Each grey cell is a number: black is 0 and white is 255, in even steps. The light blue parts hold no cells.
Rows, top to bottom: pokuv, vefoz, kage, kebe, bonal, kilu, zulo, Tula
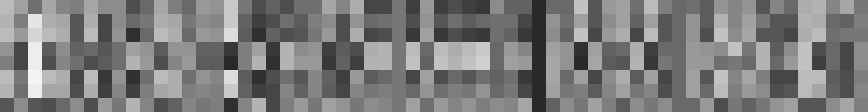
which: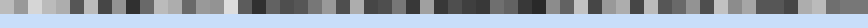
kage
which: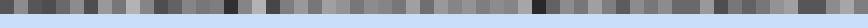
Tula
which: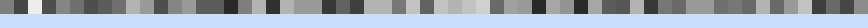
bonal
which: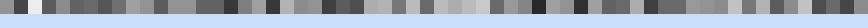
kebe

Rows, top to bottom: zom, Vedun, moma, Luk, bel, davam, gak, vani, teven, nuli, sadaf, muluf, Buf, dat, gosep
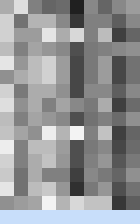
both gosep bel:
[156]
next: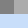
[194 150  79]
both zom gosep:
[156]
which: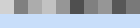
muluf
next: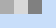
[188  63 101]
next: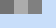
[128  63 136]
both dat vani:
[121]

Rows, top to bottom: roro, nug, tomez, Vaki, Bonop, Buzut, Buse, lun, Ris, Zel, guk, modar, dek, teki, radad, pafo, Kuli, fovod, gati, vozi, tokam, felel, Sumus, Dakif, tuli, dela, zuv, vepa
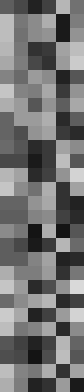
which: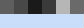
fovod
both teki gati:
[162]
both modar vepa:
[26]
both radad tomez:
[147]

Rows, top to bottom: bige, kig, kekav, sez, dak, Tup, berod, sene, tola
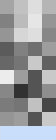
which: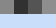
berod
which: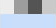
Tup

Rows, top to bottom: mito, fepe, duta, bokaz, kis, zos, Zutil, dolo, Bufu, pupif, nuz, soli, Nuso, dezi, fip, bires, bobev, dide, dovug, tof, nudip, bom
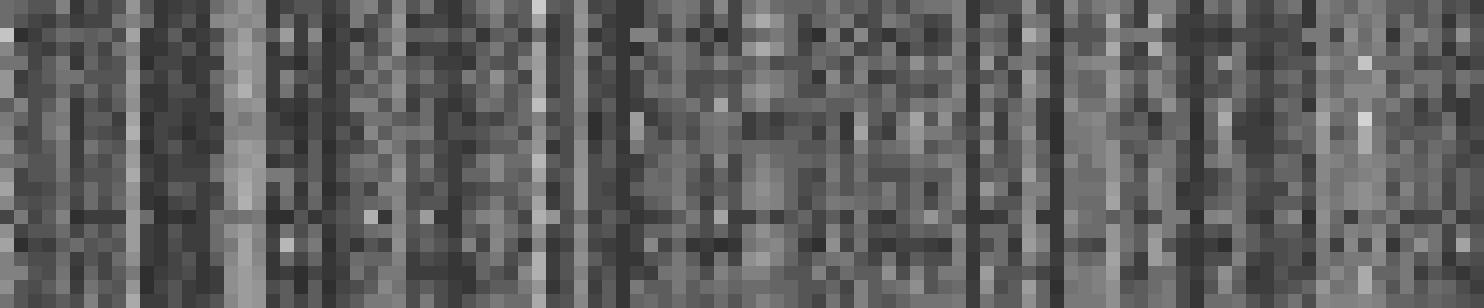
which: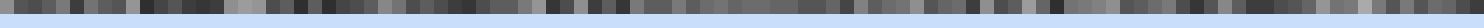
nudip
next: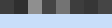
[69 61 54]
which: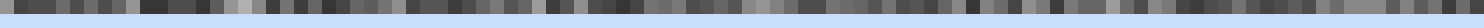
Zutil
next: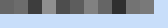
[129 143  85]
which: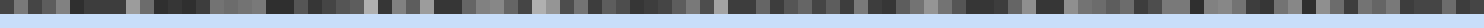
bires
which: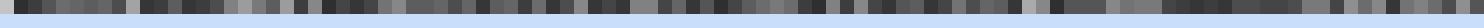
duta
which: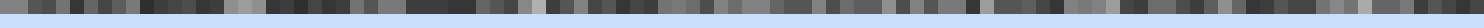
tof

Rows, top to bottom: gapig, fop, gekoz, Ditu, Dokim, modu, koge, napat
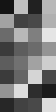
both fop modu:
[73]
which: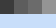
Ditu

